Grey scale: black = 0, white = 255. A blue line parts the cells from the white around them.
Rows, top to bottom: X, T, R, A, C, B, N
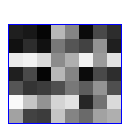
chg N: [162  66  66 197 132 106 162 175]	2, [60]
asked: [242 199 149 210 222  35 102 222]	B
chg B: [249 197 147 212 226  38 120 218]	6, [114]
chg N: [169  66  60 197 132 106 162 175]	0, [162]
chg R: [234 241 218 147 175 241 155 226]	3, [140]

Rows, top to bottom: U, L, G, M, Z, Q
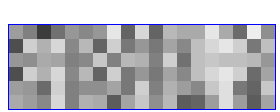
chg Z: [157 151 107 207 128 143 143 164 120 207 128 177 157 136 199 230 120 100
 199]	15, [223]
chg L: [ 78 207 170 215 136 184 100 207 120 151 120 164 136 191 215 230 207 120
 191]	2, [177]
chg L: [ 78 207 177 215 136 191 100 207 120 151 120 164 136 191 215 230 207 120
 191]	5, [184]
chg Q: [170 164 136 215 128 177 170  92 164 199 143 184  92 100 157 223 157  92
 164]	1, [157]
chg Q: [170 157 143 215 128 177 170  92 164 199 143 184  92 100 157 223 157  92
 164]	2, [136]
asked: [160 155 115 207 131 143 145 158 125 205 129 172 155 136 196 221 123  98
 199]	Z

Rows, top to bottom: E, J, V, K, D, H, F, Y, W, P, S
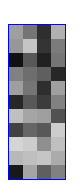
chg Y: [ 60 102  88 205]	0, [66]
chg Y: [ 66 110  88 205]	1, [102]
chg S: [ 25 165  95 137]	3, [129]
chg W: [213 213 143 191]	1, [205]
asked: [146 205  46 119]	J
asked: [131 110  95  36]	K

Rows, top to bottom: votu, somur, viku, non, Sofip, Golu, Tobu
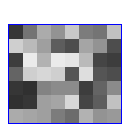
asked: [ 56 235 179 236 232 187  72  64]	viku
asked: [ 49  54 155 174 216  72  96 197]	Golu
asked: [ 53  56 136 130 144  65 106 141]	Sofip
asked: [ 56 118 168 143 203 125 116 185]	votu
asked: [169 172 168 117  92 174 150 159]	Tobu
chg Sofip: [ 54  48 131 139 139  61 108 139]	6, [100]

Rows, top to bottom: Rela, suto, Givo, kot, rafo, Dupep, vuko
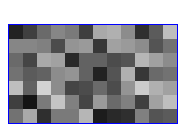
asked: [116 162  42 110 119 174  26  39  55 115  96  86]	vuko
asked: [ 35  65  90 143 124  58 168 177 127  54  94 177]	Rela
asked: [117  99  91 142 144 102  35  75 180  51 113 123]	kot
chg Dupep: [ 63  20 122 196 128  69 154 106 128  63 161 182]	11, [190]
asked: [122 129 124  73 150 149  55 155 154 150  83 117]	suto

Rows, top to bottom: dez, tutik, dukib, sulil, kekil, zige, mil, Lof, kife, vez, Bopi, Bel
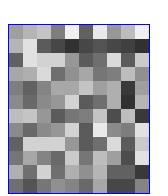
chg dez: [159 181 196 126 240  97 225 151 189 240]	6, [233]
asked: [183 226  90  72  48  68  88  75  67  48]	tutik
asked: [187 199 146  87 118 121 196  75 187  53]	mil
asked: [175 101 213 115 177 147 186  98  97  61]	Bopi
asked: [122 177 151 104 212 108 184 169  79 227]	vez

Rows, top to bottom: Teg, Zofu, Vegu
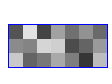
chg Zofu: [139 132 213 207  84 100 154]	4, [76]
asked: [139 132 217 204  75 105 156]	Zofu
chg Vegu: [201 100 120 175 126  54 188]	3, [169]
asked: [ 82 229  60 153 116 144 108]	Teg

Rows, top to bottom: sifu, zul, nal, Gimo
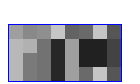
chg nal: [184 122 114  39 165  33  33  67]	4, [159]
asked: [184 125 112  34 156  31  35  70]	nal
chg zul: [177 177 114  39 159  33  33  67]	0, [184]
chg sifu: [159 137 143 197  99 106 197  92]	7, [86]
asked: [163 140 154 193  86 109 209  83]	sifu

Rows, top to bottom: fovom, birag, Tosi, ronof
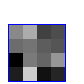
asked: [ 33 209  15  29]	ronof
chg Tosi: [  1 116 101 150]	1, [122]
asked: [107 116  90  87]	birag

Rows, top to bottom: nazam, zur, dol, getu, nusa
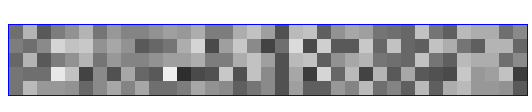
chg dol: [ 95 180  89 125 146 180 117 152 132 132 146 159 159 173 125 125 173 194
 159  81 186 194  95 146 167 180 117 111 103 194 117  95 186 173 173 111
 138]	0, [103]
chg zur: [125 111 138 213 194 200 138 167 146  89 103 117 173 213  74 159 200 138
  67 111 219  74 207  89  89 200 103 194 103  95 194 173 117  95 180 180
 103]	6, [146]
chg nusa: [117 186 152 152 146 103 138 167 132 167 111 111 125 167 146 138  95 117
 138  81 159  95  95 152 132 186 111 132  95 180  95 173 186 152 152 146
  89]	29, [186]
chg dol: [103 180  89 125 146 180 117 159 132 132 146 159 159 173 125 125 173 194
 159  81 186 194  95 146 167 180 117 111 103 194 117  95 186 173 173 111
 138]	7, [152]
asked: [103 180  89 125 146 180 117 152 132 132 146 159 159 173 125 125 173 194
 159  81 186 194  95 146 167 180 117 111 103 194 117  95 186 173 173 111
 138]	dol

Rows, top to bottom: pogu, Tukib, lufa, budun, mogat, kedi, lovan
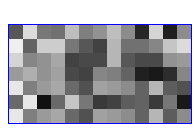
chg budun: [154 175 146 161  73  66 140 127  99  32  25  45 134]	6, [134]
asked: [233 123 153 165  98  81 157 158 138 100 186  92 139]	lovan
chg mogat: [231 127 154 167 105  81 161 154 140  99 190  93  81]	10, [182]
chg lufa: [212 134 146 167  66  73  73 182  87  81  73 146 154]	9, [73]
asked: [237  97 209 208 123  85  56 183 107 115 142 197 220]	Tukib
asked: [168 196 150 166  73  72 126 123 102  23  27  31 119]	budun

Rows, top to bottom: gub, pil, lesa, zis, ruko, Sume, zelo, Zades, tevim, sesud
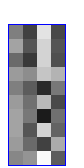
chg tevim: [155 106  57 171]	2, [65]
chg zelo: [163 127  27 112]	1, [120]
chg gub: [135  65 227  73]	0, [127]

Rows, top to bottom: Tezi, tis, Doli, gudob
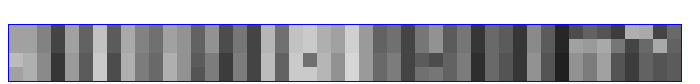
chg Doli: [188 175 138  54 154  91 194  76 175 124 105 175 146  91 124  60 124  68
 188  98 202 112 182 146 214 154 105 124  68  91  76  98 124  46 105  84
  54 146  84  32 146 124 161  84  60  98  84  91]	6, [202]
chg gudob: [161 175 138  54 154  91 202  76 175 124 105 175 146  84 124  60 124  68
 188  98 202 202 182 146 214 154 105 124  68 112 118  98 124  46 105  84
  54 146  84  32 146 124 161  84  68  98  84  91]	44, [60]
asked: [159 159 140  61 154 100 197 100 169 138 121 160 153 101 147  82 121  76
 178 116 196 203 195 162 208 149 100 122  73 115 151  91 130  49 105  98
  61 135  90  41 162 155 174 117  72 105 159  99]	tis
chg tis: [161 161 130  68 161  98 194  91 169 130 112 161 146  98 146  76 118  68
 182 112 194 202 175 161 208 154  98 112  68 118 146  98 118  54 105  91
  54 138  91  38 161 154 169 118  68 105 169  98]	31, [91]
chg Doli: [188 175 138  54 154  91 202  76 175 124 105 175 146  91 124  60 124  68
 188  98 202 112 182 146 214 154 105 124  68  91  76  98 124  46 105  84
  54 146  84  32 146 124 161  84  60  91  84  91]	45, [98]
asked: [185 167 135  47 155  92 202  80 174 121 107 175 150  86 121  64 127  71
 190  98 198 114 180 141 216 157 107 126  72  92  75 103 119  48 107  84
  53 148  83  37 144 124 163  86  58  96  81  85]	Doli

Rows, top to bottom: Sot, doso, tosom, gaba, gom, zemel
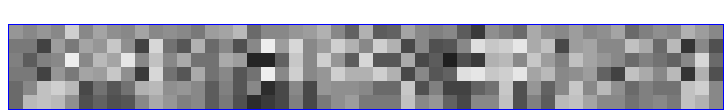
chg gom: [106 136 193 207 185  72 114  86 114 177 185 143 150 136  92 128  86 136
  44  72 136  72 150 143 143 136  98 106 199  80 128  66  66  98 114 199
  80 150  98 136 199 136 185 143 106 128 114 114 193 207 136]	26, [106]
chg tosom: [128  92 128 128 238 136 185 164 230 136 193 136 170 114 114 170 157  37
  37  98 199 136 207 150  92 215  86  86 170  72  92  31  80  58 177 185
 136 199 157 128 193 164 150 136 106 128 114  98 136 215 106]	3, [136]
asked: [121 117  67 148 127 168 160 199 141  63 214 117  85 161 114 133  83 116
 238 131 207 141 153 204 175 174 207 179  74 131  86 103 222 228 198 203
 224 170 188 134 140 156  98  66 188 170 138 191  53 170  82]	gaba
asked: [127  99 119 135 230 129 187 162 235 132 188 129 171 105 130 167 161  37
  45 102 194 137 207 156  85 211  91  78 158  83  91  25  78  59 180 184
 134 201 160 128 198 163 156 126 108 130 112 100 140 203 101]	tosom
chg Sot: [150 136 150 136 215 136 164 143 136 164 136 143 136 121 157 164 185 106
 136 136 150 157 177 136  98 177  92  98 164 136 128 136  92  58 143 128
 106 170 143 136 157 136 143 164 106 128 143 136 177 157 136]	4, [207]

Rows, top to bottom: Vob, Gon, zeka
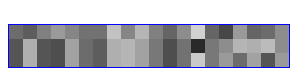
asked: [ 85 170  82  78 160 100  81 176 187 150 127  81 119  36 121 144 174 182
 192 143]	Gon
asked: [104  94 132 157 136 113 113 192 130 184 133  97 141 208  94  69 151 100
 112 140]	Vob
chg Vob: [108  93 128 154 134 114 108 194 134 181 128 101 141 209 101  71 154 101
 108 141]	6, [114]
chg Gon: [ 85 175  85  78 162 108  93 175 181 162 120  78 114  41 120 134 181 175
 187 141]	15, [141]

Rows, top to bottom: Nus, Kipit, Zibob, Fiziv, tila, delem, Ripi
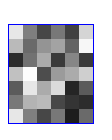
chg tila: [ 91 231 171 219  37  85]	5, [91]
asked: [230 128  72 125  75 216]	Nus

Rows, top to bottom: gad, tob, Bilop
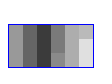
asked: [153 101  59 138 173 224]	Bilop
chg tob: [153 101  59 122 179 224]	4, [173]
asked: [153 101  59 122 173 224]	tob
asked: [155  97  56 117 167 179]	gad
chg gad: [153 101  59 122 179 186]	4, [173]

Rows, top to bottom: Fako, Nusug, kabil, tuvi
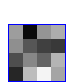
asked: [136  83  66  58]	Nusug
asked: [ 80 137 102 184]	kabil
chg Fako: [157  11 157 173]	2, [149]
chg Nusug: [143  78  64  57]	1, [86]

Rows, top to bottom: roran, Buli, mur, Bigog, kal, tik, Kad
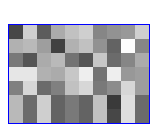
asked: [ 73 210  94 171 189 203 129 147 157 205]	roran
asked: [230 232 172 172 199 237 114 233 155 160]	Bigog
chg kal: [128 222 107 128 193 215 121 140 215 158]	1, [215]

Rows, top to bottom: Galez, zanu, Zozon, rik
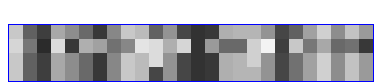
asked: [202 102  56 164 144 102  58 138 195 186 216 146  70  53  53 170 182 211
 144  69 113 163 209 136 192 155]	Zozon
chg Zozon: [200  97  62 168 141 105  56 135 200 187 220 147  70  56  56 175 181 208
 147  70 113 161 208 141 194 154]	13, [50]

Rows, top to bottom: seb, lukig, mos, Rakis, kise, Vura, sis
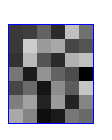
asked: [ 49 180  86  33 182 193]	mos
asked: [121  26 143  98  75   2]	Rakis
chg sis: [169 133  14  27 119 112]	5, [106]

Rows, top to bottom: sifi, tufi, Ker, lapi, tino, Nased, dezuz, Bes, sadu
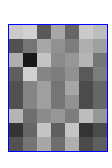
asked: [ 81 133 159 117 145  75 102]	Nased
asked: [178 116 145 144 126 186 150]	dezuz
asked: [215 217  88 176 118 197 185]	sifi

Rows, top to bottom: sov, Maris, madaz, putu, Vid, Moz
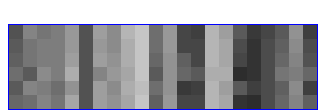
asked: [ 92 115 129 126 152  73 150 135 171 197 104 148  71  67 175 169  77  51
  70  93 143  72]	Maris
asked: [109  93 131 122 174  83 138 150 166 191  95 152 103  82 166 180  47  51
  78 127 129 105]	putu

